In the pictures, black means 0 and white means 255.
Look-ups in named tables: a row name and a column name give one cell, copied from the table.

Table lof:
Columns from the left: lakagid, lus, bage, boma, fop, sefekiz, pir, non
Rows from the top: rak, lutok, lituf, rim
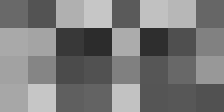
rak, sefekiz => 193
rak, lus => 83
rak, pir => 183
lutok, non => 129
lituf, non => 152
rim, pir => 87

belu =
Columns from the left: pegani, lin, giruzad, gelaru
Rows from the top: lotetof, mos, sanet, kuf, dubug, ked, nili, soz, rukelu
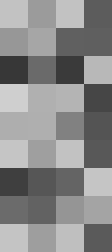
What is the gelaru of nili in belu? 197
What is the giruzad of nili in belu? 100
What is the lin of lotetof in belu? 155
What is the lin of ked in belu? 159
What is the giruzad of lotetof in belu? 194
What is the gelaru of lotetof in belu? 92
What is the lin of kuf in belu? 176
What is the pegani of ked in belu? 197
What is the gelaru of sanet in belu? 184
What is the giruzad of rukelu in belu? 191
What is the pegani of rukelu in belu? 196
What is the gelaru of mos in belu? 95
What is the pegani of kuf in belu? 207
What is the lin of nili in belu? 86
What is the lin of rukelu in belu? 158
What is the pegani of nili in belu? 63

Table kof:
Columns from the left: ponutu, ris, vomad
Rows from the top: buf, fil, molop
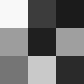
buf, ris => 60
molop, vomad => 42
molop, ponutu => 117
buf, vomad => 27
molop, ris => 201
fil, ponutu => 157
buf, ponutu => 248
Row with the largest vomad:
fil

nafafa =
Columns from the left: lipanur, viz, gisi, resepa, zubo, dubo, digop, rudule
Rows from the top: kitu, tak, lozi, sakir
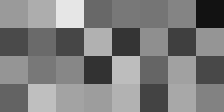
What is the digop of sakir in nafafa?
168
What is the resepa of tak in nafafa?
177
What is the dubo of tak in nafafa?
143
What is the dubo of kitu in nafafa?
117
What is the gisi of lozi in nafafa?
135
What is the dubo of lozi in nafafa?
101
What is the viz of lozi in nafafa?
120
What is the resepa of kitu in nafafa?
104
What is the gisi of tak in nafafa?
70
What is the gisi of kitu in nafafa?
230
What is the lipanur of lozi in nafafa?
149
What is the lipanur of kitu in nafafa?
154
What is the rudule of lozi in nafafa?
72
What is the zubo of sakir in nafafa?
178
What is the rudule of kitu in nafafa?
18
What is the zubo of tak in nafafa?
52
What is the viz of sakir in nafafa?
191
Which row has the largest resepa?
tak

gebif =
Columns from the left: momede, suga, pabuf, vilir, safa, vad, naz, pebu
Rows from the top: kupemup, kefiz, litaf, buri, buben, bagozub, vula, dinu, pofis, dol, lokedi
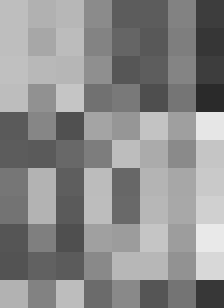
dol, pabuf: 91
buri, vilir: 113
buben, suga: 134
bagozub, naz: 138
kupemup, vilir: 139
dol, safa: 183
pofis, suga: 127

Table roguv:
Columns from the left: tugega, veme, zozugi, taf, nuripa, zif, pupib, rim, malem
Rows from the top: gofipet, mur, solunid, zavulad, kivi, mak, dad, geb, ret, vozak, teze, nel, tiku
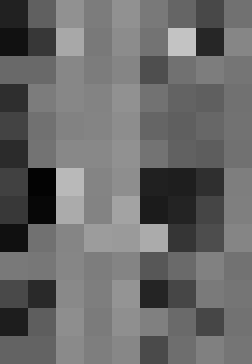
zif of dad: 32
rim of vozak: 129
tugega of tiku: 99
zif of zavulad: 114
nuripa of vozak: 132
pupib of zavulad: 99
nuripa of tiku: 135
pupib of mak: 97
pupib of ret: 53
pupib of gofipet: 101
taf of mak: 136
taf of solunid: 124
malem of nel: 114
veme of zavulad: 124
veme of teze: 41
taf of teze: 126
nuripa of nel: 143
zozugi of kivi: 130
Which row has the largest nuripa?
geb

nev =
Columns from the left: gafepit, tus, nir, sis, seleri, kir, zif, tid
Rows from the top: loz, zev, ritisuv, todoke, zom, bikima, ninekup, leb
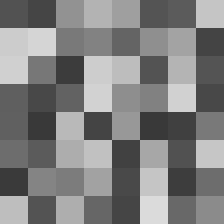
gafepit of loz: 82
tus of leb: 83
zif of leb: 104
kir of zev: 143
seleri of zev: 100
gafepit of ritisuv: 208
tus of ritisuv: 119
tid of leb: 139
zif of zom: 64
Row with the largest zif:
todoke

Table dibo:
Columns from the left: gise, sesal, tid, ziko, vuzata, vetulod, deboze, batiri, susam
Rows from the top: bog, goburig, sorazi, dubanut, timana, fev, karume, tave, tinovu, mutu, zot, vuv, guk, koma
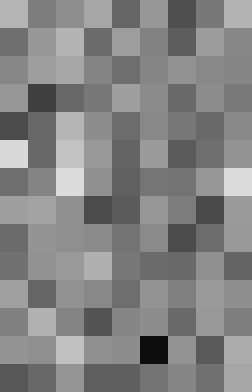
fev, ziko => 152
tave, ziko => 75
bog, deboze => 79
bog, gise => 180
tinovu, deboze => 75
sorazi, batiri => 136
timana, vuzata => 108

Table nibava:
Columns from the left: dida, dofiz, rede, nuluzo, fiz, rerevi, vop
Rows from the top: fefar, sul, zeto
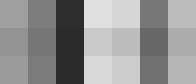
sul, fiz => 188
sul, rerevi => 103
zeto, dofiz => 123
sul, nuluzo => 201
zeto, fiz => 204
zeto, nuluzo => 216
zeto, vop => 182
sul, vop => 172
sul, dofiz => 118
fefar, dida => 159
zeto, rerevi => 113
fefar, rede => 45

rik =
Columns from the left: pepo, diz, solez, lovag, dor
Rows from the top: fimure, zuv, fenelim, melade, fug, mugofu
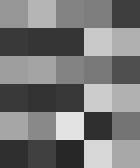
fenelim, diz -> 164
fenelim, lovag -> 120
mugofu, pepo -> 47
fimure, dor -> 62
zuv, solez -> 53
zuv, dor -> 175
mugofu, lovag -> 215
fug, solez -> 227
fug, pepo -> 166
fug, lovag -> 47
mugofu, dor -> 168
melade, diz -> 50
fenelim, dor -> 79
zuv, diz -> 53
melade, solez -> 55
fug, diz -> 137
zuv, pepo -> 57
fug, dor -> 115
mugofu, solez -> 39
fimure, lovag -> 125
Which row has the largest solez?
fug

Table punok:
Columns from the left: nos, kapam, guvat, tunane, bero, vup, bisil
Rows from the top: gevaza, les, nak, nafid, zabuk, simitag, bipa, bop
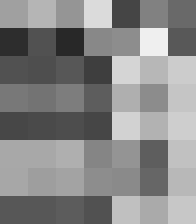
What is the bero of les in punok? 141
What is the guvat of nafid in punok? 125
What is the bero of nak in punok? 213
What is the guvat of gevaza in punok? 149
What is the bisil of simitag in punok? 193
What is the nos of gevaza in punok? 160
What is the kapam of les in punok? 81
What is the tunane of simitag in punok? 133
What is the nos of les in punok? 45
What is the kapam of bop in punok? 87
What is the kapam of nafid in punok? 115
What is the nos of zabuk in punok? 71
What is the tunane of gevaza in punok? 219
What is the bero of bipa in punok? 138
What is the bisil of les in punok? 88
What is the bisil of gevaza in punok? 105
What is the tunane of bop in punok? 81
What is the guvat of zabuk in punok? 77
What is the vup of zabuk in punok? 178
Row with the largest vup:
les

